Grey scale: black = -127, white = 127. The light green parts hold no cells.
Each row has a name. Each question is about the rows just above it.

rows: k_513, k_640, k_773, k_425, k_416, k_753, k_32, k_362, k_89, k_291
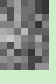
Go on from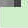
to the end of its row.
[-58 -14]
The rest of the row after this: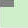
[ 32 -29 -14 -74   2]
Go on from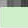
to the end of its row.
[-74]
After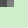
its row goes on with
[ 32 -29 -14 -58 -74]
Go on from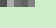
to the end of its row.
[-14]
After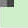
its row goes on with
[-58 -14]
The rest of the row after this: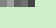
[-74]

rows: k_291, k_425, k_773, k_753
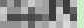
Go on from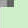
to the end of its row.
[ 34  75  47  34 -66   2 -66  61]
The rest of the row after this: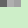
[75 47 90 61]
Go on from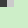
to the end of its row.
[-66 -27]
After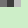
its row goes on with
[ 75 -54]
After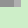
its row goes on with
[-27  47  34  75  47  90  61]
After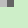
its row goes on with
[ 34  34 -66  75 -66 -27]
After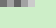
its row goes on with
[ 47  34 -66   2 -66  61]

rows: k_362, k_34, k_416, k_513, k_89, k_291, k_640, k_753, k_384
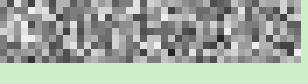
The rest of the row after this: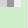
[-48  26  -2 -33  66  -2  97 -33  38 -18  -2  14 -18  14  14  50 -33  66
  50 -18  -2  38 -18  14  66  14  82  14  82  50  14  -2  -2  26  82  14
  50 -33 -33]
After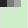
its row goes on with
[ 50  26 -48  50 -48  66  14  38  -2]
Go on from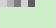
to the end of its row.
[ 66  66 -18  66 -48  -2 -18  38  14  14 -90  -2  38  50  26 -48  50 -48
  66  14  38  -2]
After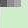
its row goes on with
[-33  14 -61  66  82]
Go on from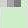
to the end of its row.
[-18  97  66 110 -33 -18  14 -18  38  26 -48 -61  50 -48  97  26  26 110
  50  50 -33 -61 -61  14]

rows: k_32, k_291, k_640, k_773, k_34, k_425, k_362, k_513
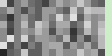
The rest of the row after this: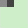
[ -1  27  12  56  27 -47  27  12 -74 -17  56  12  71]
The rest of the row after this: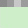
[-17 -32]
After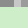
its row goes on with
[ 41 -47]
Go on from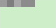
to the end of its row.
[ 71  27  41 -47]

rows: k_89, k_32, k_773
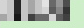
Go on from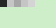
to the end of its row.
[-35   6 -75]
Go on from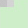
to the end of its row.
[-35   6 -75]
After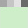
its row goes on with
[ 22 -49]
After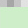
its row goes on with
[-22  22 -49]

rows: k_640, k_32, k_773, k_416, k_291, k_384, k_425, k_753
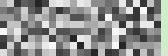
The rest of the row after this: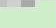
[ 66  26  79 -74  93 -17 105 105 -74]
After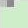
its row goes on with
[ 66  41  -5  66  53 -44 -44  -5  53 -60 120 -32 -32 -60 -74  66 -44  41]
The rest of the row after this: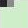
[41 26 26 41]

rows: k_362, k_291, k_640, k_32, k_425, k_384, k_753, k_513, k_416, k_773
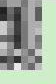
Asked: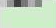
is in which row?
k_753
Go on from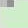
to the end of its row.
[-20  74]
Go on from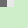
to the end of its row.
[ 19 -20  61]
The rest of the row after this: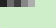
[-33]
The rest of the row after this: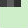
[  6  32 -33]
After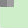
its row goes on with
[-33]
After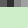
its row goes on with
[-33]

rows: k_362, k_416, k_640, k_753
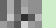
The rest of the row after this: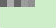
[16]
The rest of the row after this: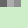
[16]
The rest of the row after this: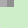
[16]
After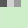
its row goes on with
[16]

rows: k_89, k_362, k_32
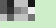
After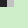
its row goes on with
[  66 -104]
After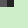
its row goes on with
[  66   66 -104]
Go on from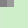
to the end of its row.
[110]
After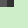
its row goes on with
[  2  27 110]

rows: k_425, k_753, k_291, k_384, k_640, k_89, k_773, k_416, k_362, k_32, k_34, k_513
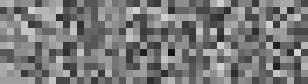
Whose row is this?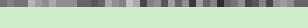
k_89
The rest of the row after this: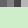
[ 14 -69 -56 -26 -69 -26 -26 -56 -69  67 -26  67 -69  67   2 -26 -11 -81
 -11  41  29  29 -40 -56 -56]

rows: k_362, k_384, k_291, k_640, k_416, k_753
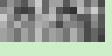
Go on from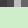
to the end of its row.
[ 46 -40 -65 -78  61  18  75 -11]
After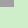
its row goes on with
[-40  18  46 -25  18 -52]
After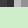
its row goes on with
[ 75 -11]
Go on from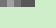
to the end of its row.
[ 18 -40]
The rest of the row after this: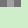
[-40 -40  18 -40]

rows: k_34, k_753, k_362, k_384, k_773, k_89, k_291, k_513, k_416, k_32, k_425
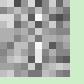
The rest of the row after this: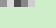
[-22  47]
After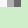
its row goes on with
[-49 -22]

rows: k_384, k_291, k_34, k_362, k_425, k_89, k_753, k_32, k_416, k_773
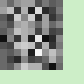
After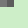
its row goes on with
[-22]
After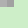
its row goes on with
[-60  18 -60 -47]
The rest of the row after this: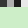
[-111  -86    6]
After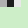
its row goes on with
[-111  -86    6]
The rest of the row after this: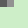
[  76   48   48  -47 -111  -22]
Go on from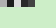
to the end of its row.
[-8]

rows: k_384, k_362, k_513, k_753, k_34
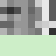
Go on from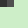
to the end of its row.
[ 22 -24   6 104 -36]
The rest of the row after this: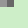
[  6 104 -36]
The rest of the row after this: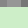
[ 77 104 -36]
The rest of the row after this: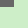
[22 22 -9 65 77 91]
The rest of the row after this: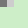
[104 -36]

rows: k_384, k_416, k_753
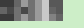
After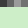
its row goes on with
[ 27  73 -39 -39]
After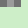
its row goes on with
[ 27  73   2 -26]
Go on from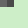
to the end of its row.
[-14 -54 -14  27  73 -26 -39]
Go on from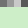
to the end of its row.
[-39]
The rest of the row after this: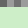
[ 73 -39 -39]
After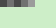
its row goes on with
[ 73 -26 -39]

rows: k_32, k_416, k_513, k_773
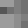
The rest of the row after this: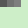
[-14]
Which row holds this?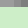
k_513
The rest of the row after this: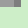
[-14]
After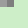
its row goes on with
[-14]

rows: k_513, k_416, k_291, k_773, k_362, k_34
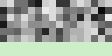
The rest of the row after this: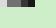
[ 78  91 -73 -73  49  91  62 -42  49  78]
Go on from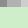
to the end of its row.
[ 91 -73  49]
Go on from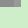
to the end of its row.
[ 13  78  13 -14  62  78  49 -14 -30]
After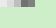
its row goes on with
[ -14   13   62 -117  -58]

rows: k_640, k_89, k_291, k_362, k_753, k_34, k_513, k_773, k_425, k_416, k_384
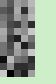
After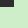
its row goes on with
[-67]
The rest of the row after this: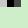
[-97  30]
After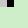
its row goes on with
[-54 -97  30]
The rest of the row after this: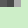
[-81  42]
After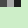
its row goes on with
[-38]
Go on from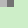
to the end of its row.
[-24 -81]
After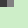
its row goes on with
[-81]

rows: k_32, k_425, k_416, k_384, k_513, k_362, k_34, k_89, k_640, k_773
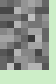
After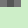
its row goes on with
[36 36  6]
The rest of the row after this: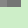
[6]
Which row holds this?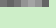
k_32

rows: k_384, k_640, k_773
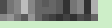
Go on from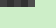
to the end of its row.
[-62 -25]
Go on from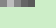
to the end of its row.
[-25 -37 -77 -10   6 -77  47]

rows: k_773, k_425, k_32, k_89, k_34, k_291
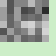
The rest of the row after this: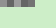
[-26  45]
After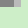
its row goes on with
[  4 -12]
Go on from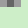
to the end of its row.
[-26 -12 -26  29]
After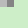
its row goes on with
[-12]
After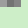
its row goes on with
[ 58 -12  83]
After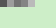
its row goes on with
[-12  83]
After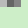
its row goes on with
[71 83 29 71]

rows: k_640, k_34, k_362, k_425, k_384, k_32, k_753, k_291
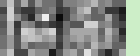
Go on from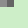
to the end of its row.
[-27]
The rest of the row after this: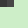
[ -14   39   66  -27    0  -71  -71 -101]
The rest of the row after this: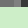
[  0 -27  13 -14  54  13  25 -27 -27]
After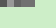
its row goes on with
[  0 -71   0 -27  13 -14  54  13  25 -27 -27]
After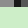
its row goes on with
[ 25  39 -14  94  25 -41 -87 -41  39]

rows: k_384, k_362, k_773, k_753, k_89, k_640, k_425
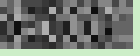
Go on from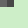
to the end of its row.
[-26 -26 -26]
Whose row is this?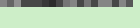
k_384

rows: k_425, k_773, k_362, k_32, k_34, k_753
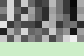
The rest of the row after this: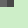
[-55 -82  58  43 -70 -25 -11 -82]
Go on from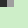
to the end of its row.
[ -11  -70 -107   19]
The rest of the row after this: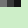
[19]

